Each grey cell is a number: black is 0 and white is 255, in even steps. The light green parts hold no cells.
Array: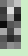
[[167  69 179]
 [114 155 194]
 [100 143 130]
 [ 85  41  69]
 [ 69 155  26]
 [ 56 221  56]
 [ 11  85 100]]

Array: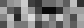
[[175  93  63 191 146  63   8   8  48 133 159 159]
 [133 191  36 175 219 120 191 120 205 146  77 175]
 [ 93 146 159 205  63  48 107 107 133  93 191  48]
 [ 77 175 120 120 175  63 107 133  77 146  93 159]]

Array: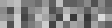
[[191  81 205  95 125 150 205  68 178 109 164 150  68 164 125  95]
 [164 178 191 125 125 109 150  95 191  95  95 109 137  81 137  95]
 [150 137 205  68 109 191 164 125  68 205  55 164  55 125 219 164]
 [137  81 178  81 137 150 178  81 109 178 150 137  95 150 125 109]]

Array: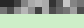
[[116  77 144 182 144  64 170  77 102 116 158  77]
 [ 39  39  64 132 170 182 170  52  90 198 132 116]]

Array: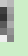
[[238 133]
 [197 184]
 [117 147]
 [ 90 172]
 [ 64 160]
 [ 51 147]]

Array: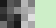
[[113  57  25 195 168]
 [ 57  99 141 168 181]
 [ 41  73  41 155 223]
 [ 25  87  73 181 127]]

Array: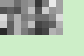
[[218 123 178 123 137 110 110 137 218]
 [204  97 178 137 190  69  82  97 178]
 [150 150 110 137 150  54 123 233 162]
 [ 82  97  82 137 190  82 204 150 162]
 [ 41  97 178 123  97  54  69 178 162]]

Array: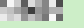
[[234 204 220 149 192 162 120 247 105]
 [204 192 162 133  62 149 133 176 176]
 [120 247 204  93 220 176 133 234  77]]

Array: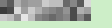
[[203 190 147 229 190 134 121 105 121 134  75 134  90]
 [121  90 175 147 159 159 203 190 190 105 134  90 217]
 [ 60  75 217 159 203 175 147 134 121 147  75 175 159]]
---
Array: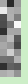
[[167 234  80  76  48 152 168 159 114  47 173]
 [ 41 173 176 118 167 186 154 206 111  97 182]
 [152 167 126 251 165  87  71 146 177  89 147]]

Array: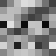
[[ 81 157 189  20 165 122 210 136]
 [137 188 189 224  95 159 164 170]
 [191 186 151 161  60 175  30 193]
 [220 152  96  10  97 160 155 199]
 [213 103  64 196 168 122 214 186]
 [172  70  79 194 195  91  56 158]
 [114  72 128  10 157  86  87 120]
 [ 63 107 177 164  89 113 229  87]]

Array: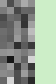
[[157 122  74  88 110 105 107 146  95 128 139 103]
 [ 77 146 108  96 100  94 119 151  22 156 133 212]
 [131  72 100 137 143 154  46 138 136  55  78  77]
 [170 102  56  51 114 106  92 122 100 128 156  98]
 [142 100 126 160 188 166  58 144 212  54  98  40]]

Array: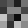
[[ 72  53 198 161]
 [ 92 134  82  50]
 [ 31 134  11 189]
 [114  69 166 137]]

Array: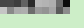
[[ 70 197]
 [ 71 137]
 [ 61 171]
 [ 98 174]
 [ 41 108]
 [183 154]
 [179 147]
 [174 166]
 [106  90]
 [ 12 140]]

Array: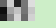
[[101  15  30]
 [206 165 134]
 [ 37 194 212]
 [119 117 106]
 [221 198 209]]

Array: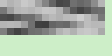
[[193 120  77 181 127]
 [179 157  72 184  85]
 [187 182  92 181  67]
 [201 186 110 157  85]
 [194 181 111 112 110]
 [163 189 134  64 113]
 [132 198 173  62 125]
 [100 196 185 101 143]
 [ 70 178 177 108 178]
 [ 75 133 187 104 190]
 [112  89 190 135 177]
 [103  69 205 165 196]
 [111  83 188 189 200]
 [140 106 164 184 194]
 [181 111 120 185 169]]
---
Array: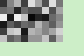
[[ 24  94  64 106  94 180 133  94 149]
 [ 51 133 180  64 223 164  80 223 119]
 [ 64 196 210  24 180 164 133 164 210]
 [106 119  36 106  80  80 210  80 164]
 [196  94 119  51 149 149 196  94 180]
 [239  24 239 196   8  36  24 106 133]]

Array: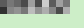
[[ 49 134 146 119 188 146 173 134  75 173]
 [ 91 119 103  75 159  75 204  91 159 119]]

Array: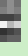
[[ 50  66  82]
 [ 66  66  82]
 [ 82  98  98]
 [113 142 113]
 [127 142 127]
 [242 183 212]]

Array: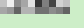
[[166 152  99 179 179 113 113 140 127  99]
 [194 239 140 166 226  55 127  68 210 194]]

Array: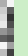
[[ 95  79]
 [148 122]
 [174 245]
 [189  64]
 [205  95]
 [219  52]
 [231  79]
 [245 161]]

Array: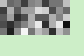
[[ 62 175  90 159 159 218 205  77 144 104]
 [ 77  47  90 131 175 233  47 175 233  16]
 [ 90 159  47  77 175  90  90 175 131 205]
 [117  31 144 245 117 190 159  47 190 144]
 [190 104 117  62 131 144  62 117 117 190]]

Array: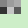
[[ 50 197  89]
 [131 156 170]]
